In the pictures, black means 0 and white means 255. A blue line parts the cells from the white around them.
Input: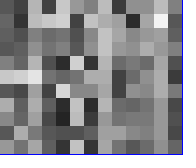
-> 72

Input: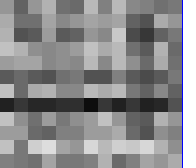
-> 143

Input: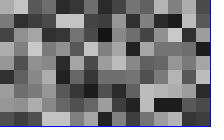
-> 74

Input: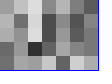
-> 120

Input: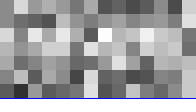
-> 201

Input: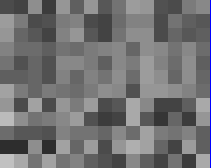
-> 95

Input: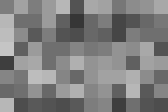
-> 133

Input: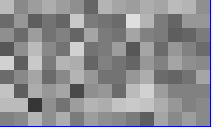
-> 137

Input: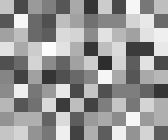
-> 175
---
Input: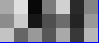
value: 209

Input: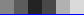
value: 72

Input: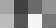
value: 65

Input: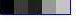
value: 31

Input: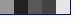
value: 87

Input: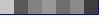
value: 110

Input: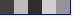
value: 46
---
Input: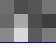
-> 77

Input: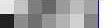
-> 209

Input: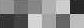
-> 101

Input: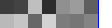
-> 118

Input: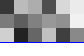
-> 144

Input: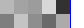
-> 106

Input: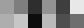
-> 78

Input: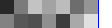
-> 169
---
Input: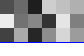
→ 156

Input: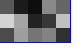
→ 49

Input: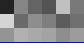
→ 156

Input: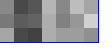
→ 144

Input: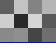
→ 111

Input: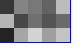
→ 195

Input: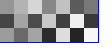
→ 246

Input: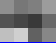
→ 135

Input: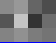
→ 116
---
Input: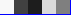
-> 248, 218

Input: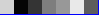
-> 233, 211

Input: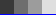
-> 223, 156

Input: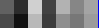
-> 208, 185

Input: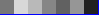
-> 216, 185

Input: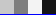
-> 243, 200

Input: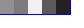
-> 241, 144
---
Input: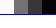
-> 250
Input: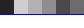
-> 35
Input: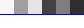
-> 247
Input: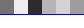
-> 114
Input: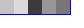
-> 195
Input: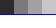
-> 44
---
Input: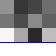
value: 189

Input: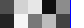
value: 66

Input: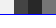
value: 117

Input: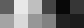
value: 28

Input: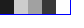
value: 254

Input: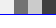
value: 63

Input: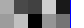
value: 116
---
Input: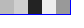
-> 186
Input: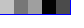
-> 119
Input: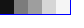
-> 158
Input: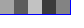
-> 131
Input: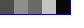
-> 106
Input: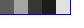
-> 92
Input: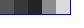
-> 85
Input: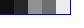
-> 110
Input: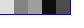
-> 131
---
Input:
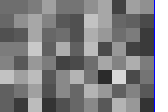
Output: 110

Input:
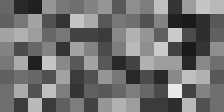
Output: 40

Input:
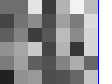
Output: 110

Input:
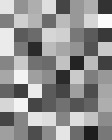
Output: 146

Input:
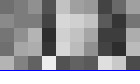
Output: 124

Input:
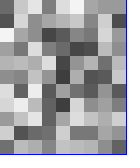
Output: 200
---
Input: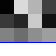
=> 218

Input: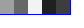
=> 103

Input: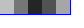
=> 118

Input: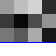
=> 190

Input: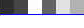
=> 69

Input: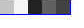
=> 244

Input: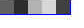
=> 45
